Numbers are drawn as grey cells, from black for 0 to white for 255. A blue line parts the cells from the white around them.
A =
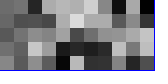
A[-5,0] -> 108
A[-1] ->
[135, 90, 142, 92, 7, 185, 49, 51, 132, 37, 79]
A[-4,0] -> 103
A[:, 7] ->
[135, 172, 145, 42, 51]
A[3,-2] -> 121
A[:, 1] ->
[115, 79, 115, 96, 90]
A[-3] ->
[88, 115, 141, 132, 162, 73, 111, 145, 148, 170, 196]
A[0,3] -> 172
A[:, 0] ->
[108, 103, 88, 112, 135]
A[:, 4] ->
[183, 174, 162, 26, 7]
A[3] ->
[112, 96, 199, 157, 26, 39, 30, 42, 190, 121, 190]
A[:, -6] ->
[176, 219, 73, 39, 185]
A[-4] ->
[103, 79, 81, 72, 174, 219, 172, 172, 89, 138, 52]

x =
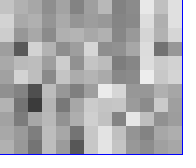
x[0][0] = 195
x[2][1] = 151
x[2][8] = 135
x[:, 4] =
[163, 170, 176, 142, 205, 196, 151, 120, 146, 167, 155]
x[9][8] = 192
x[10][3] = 189
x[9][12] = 174
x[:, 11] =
[192, 175, 178, 114, 203, 200, 176, 202, 145, 167, 160]
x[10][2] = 116
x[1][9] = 137
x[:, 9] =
[139, 137, 153, 167, 134, 139, 151, 155, 230, 148, 152]
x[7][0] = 179
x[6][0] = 144
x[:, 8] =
[130, 133, 135, 145, 125, 136, 214, 198, 131, 192, 196]
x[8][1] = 124
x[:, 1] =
[177, 169, 151, 89, 186, 211, 131, 116, 124, 154, 152]
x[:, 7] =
[184, 152, 177, 142, 188, 170, 235, 196, 193, 227, 228]
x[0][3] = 142
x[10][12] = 167
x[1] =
[211, 169, 176, 149, 170, 149, 157, 152, 133, 137, 221, 175, 224]
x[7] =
[179, 116, 59, 180, 120, 167, 203, 196, 198, 155, 139, 202, 159]
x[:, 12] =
[224, 224, 214, 151, 210, 212, 166, 159, 157, 174, 167]
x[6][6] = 158
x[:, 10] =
[232, 221, 213, 220, 221, 237, 151, 139, 190, 131, 141]
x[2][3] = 139
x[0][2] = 167
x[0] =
[195, 177, 167, 142, 163, 131, 159, 184, 130, 139, 232, 192, 224]
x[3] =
[158, 89, 211, 179, 142, 158, 214, 142, 145, 167, 220, 114, 151]

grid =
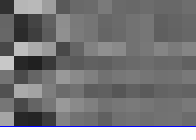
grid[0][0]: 48
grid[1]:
[101, 47, 68, 97, 142, 122, 117, 103, 107, 114, 118, 96, 100, 104]
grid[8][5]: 114
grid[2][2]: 62
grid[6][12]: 102
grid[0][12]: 104
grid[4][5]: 90
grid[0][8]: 106
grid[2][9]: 114
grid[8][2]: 36
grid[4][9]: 106
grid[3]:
[72, 190, 171, 154, 72, 101, 130, 144, 138, 114, 120, 133, 123, 133]
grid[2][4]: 144
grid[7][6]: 128
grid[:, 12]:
[104, 100, 99, 123, 105, 114, 102, 114, 115]
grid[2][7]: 101
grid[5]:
[116, 75, 101, 119, 153, 138, 128, 113, 119, 122, 117, 113, 114, 121]
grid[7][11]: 113
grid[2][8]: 106
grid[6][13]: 99
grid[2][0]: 103
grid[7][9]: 122
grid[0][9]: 104
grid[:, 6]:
[107, 117, 117, 130, 97, 128, 93, 128, 110]
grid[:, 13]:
[110, 104, 103, 133, 97, 121, 99, 121, 108]
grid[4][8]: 102
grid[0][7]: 122
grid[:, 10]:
[108, 118, 118, 120, 109, 117, 90, 118, 111]

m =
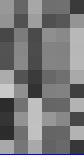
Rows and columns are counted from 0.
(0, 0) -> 152
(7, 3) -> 102
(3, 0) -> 83
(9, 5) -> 179
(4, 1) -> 137
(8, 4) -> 136
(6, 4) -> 130
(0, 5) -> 58
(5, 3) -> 104
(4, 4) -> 131
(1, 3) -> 80
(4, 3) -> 132
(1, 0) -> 147
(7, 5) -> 179
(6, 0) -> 201
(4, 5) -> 184
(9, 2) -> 193
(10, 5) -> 55
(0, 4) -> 112
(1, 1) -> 81

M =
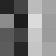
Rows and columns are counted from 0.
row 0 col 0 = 36
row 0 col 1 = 69
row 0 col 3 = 164
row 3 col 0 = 92
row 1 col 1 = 28
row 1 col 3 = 157

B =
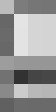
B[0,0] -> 188
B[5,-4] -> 114
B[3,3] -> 212
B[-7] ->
[103, 228, 213, 212]
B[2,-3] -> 227
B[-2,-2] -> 184
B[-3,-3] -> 50
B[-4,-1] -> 150

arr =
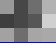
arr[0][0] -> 153
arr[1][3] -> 208
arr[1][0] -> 62
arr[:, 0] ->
[153, 62, 162]

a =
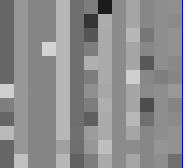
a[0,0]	102
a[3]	[102, 151, 133, 211, 183, 111, 125, 170, 139, 165, 135, 142, 145]
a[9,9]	165
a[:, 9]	[165, 165, 183, 165, 165, 206, 165, 165, 184, 165, 140, 165]
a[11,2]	133
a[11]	[102, 192, 133, 133, 183, 97, 125, 170, 139, 165, 135, 142, 112]
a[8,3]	133
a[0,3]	133
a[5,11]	127
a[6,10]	138
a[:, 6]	[125, 52, 85, 125, 175, 125, 144, 125, 95, 156, 150, 125]
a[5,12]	134
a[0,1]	151
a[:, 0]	[102, 102, 102, 102, 102, 102, 206, 127, 102, 185, 102, 102]
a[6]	[206, 151, 134, 133, 183, 111, 144, 166, 139, 165, 138, 142, 152]
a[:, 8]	[139, 139, 139, 139, 139, 139, 139, 139, 139, 139, 139, 139]
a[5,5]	111
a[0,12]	143
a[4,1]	151
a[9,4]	183
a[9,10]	135
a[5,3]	133
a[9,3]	133
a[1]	[102, 151, 133, 133, 183, 111, 52, 172, 139, 165, 135, 142, 138]
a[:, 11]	[142, 142, 142, 142, 142, 127, 142, 142, 142, 142, 149, 142]
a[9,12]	146
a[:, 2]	[133, 133, 133, 133, 133, 133, 134, 133, 133, 133, 133, 133]
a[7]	[127, 151, 133, 133, 183, 111, 125, 175, 139, 165, 77, 142, 132]
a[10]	[102, 151, 133, 133, 159, 111, 150, 190, 139, 140, 135, 149, 146]
